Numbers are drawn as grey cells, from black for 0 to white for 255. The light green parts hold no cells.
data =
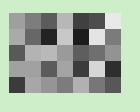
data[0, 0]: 159
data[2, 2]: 185
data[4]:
[59, 167, 149, 124, 177, 119, 87]
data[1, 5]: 228
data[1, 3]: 200
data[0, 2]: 92
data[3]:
[161, 161, 91, 164, 60, 214, 46]
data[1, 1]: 103
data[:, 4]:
[64, 29, 94, 60, 177]

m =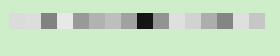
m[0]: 219
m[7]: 161
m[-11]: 178
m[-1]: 198
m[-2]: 223
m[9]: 147

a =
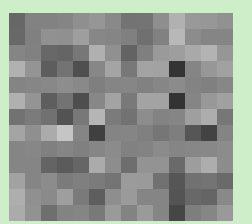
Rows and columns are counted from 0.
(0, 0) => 103
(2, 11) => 169
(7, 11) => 86
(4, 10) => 139
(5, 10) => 51
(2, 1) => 129
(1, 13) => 133
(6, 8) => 141
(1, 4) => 158
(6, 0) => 114
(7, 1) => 143
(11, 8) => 133
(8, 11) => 135
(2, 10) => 158
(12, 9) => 133
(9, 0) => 133
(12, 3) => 131
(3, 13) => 161
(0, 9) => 142
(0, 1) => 130
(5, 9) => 163
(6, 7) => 114
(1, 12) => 133
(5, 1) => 148
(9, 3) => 91
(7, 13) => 132
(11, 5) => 94
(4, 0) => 132
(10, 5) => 123
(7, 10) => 126
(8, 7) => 129
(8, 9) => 139
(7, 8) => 128
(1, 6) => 133
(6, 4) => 120
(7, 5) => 64

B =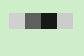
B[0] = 208
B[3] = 204

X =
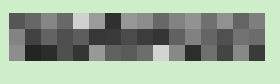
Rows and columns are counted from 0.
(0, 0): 86
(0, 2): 134
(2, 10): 136
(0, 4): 208
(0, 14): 100
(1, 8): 60
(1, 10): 97
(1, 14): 114
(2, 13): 68
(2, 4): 53
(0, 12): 112
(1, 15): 108
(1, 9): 53
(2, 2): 44

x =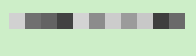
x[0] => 209
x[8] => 200
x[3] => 66
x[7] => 155

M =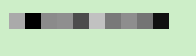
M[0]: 170
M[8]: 116
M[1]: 0

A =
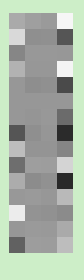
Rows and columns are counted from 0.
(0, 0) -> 170
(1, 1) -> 143
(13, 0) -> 151
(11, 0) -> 152
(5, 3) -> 151
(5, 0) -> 151
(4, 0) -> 151
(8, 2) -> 148
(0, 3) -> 246
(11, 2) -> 151
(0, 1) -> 159
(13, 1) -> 154
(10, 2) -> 145
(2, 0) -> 134
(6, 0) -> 151
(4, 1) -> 142
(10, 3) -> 41
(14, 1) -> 157
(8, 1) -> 148
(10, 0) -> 172

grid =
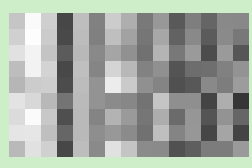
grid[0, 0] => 197
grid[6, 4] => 185
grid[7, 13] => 165
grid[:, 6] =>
[204, 191, 165, 212, 236, 139, 179, 152, 225]
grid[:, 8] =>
[121, 118, 113, 130, 144, 115, 118, 113, 139]
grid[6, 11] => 150
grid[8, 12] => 124
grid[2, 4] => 184
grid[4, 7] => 202
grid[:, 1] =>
[250, 253, 243, 242, 204, 216, 251, 230, 225]
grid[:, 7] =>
[174, 162, 145, 184, 202, 135, 154, 139, 196]
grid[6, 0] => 219
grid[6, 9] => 173
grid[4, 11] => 88
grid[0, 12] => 101
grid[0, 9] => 152
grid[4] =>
[182, 204, 206, 76, 188, 147, 236, 202, 144, 132, 80, 88, 137, 125, 156]
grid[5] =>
[227, 216, 184, 116, 186, 147, 139, 135, 115, 197, 143, 143, 68, 174, 54]
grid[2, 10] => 120
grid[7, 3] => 102
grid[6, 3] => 79
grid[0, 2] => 207
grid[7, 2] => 191
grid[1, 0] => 208
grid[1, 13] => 138
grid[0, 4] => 190
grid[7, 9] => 191
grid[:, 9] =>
[152, 167, 180, 144, 132, 197, 173, 191, 138]
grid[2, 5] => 137

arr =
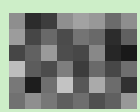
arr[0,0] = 142
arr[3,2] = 76
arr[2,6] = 38
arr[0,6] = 107
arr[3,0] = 189
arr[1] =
[156, 70, 105, 75, 116, 105, 44, 96]
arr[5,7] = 152
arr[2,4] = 71
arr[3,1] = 92
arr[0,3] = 143
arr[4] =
[120, 29, 111, 195, 87, 170, 108, 49]
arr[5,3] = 94
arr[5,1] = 143

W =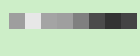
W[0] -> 158
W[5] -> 75
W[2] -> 164
